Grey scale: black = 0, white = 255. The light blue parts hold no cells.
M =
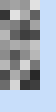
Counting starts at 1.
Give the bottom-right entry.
62
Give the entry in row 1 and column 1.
151
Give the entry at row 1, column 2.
163
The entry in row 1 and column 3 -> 151
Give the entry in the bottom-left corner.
108
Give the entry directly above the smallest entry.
118

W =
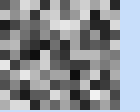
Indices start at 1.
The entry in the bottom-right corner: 101
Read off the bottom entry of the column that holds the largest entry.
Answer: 112
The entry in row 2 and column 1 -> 195
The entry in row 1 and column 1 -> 79
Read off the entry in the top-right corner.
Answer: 38
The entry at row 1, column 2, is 134
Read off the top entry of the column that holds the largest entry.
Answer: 164
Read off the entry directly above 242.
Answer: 38
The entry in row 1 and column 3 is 218
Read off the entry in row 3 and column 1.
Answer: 26
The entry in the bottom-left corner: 174
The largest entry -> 242
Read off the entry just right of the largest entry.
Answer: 195

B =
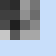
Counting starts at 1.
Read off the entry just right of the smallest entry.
98
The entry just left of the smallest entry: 75
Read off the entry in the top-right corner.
117
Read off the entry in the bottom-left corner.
199
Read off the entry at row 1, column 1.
53

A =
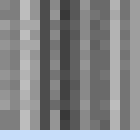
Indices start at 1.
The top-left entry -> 137
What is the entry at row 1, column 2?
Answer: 126
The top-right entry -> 158
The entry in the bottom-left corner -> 126
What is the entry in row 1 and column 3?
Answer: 189
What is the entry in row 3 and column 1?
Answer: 158
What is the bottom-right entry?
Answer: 158
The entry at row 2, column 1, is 126
